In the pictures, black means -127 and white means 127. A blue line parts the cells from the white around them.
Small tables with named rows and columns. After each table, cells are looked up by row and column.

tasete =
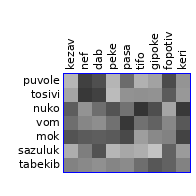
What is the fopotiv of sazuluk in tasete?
-29
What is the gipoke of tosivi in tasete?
18
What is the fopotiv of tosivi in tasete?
-36
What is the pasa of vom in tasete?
-72
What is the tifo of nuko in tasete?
-75
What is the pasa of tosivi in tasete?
18
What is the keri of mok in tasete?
-60
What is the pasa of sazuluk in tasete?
39
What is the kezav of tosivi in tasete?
36
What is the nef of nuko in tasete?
19
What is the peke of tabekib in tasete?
5
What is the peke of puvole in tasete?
53
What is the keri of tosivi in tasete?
24
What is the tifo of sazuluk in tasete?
46
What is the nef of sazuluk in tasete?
-1

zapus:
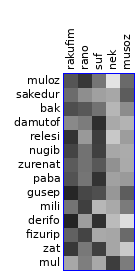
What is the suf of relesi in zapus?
-66
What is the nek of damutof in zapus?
41
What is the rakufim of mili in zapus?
-11
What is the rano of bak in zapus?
-39
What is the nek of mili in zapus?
41
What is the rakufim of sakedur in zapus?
-19
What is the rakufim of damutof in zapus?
9
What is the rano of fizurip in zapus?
-59
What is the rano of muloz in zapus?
-72

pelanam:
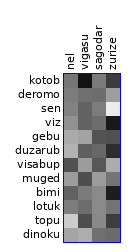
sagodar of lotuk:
10
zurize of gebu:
-47
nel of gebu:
42
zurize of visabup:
43
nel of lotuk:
-2
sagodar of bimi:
10
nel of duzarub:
50
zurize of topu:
-66
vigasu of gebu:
35
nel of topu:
76
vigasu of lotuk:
-18
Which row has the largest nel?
topu

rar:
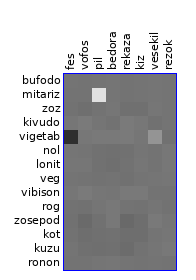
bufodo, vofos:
-12
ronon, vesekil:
-11
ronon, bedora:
-9
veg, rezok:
-9
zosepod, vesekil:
-6
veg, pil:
-13
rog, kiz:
-13

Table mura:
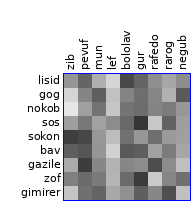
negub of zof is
-16
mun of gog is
-32
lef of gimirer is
40
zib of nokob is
102
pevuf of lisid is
-26
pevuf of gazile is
-66
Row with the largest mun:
lisid

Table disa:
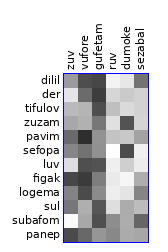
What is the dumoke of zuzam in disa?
-44
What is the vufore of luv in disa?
-48
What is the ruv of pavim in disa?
67
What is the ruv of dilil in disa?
115
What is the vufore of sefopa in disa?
-13
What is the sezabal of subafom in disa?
-25
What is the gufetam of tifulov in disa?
-49
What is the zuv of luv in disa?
94
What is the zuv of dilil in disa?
27
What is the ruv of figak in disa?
106
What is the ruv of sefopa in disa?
126
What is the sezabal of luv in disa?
108
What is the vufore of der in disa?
-20
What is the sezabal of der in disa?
82
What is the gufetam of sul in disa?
-41
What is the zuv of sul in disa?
-8
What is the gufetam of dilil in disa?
-56
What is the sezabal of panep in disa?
39
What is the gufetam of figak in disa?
-1
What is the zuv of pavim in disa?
-21
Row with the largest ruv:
sefopa

